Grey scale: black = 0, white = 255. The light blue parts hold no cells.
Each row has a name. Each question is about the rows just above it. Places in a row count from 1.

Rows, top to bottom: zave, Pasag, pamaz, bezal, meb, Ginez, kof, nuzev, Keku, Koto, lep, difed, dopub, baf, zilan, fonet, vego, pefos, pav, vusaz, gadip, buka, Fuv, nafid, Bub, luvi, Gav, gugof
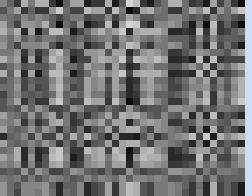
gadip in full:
[162 109  97 109 134 109 148 121  55 109  69 121  41  85  97 162  55 162
 175 175 109  69 134 134 121 109  85  41 134  28 175  69  97  69  41]
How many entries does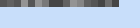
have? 17
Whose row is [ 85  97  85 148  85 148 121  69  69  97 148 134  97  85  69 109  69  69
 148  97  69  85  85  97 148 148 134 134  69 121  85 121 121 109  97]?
Bub
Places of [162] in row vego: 1 8 16 19 27
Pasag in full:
[ 85 121 162  55  97  55  55 148 200 109  69  69 188 162 162  55 188 121
  14  41 162 175 121 109  55  55 109 162 134 188  55 148 109 162 200]
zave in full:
[134  97  55 175 121 175 175  55  14  97 162 162  28  55  55 175  28  85
 213 188  55  28  85 109 175 175 109  55  69  28 162  69 121  55  14]
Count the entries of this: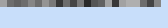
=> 23

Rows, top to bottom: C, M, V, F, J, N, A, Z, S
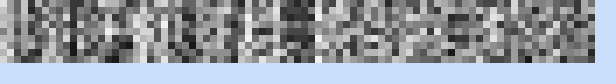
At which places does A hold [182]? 5 23 24 30 49 56 58 59 65
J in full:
[129 182  70 157  56 129 114 213 101 169  86 101 129 143 143 241 197 143
 169 157 213 213  86 197  86 157  70 114 169 169  56 197 182  86  86 226
  70  40  56 169 101  70  70  70 114 169 129 157 114 169 182 182  86  56
  86 157  86 157 101 129 213  56 226 114 114 157 114 157 157 114 197 169
  86  70 101 197 114 101 213 169  86 101 129 157 143]
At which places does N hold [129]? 3 35 52 68 81 83
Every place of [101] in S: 6 10 18 33 44 49 54 61 62 83 84
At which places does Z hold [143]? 4 25 30 31 32 33 46 71 83
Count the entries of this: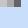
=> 3
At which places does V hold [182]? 1 2 4 21 26 38 49 78

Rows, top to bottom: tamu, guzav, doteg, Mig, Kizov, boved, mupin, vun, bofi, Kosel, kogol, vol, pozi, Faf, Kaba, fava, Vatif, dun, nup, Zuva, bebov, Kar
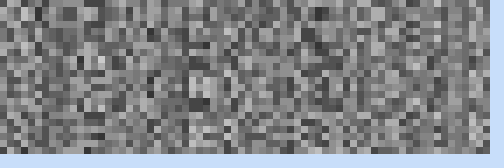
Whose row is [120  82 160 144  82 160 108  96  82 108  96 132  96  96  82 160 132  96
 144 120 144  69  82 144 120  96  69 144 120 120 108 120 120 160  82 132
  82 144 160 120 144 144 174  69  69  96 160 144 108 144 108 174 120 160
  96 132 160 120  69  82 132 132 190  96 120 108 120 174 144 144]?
boved
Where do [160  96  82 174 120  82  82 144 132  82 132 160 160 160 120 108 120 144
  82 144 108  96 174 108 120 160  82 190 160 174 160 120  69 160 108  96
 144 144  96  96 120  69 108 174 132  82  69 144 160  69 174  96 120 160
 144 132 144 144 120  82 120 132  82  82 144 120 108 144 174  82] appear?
bebov
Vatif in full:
[ 82 174 160  69 108 132  69 132 132 144 144 144  69  69  69 120 132 174
 132 132  96 160 144  82 120 120 120 160 174 108  96 120 108 120 160  82
 132  82  96 160 120  82 144 132 174 160 144 144 174 120 120 174 174  96
  82  96 132 160  69  82 144 132 190 120 132 108 108 174 108  96]
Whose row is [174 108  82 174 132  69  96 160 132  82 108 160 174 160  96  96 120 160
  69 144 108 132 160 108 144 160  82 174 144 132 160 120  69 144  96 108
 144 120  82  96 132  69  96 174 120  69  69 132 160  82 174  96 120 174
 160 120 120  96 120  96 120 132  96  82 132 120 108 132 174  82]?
vun
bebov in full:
[160  96  82 174 120  82  82 144 132  82 132 160 160 160 120 108 120 144
  82 144 108  96 174 108 120 160  82 190 160 174 160 120  69 160 108  96
 144 144  96  96 120  69 108 174 132  82  69 144 160  69 174  96 120 160
 144 132 144 144 120  82 120 132  82  82 144 120 108 144 174  82]
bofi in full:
[ 82 132 108 108 144 174  96 108  96 144 174  53 174 120 202 120  69  96
 174  96 160 144 132  96 108  96 120  69  82 108 132  96  96  69 160 174
 144 144 144 144 120 132 108 160 144 144  96  82  82 120 160 108 120  96
 108 132 108 120 160 144 160  69  96 144 120 120 108  69 108 132]

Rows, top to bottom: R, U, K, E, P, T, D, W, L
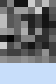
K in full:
[189  88 102  48  33  63  20  76]
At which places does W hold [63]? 2 3 5 8
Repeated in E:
[33]
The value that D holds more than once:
[63]
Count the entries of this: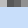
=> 4

